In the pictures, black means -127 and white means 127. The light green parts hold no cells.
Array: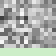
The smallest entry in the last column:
-35
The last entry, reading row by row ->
9
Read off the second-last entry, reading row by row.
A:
23
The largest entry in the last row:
91
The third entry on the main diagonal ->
-21
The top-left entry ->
23
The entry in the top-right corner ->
-21
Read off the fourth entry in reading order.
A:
103
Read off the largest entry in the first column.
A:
119
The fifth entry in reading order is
9
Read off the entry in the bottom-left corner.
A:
-7
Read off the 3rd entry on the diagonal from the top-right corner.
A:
35
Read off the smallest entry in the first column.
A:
-64
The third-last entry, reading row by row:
-7
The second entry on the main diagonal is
103
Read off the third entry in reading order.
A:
47

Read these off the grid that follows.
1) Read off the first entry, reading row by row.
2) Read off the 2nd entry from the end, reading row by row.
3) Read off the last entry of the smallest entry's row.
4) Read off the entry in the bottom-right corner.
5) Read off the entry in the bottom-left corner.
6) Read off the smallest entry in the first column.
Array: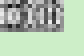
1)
89
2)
6
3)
47
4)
32
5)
18
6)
-24

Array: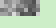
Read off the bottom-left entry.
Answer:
33
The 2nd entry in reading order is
7
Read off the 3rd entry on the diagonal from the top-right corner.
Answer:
-46
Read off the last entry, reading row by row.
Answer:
78
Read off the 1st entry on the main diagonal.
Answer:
62
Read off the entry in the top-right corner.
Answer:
46
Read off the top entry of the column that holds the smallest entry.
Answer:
-46
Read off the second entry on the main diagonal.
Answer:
46
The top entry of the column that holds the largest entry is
46
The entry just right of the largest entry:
33
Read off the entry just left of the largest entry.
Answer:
7
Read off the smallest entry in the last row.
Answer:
-59

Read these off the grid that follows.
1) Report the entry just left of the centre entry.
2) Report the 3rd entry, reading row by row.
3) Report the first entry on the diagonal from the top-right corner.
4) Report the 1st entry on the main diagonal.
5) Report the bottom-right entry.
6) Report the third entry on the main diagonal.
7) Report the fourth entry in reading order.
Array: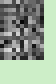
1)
47
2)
47
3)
-23
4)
20
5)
-78
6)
20
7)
-51

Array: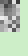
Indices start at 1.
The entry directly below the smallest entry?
81
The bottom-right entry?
67
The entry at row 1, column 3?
-57
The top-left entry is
-26
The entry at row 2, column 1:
26
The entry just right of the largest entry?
95
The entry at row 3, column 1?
41
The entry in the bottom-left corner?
41
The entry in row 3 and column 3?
-1
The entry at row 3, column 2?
-13

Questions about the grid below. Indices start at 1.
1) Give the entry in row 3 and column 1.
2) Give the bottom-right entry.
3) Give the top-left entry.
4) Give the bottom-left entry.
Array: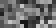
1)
-70
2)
1
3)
-28
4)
-44
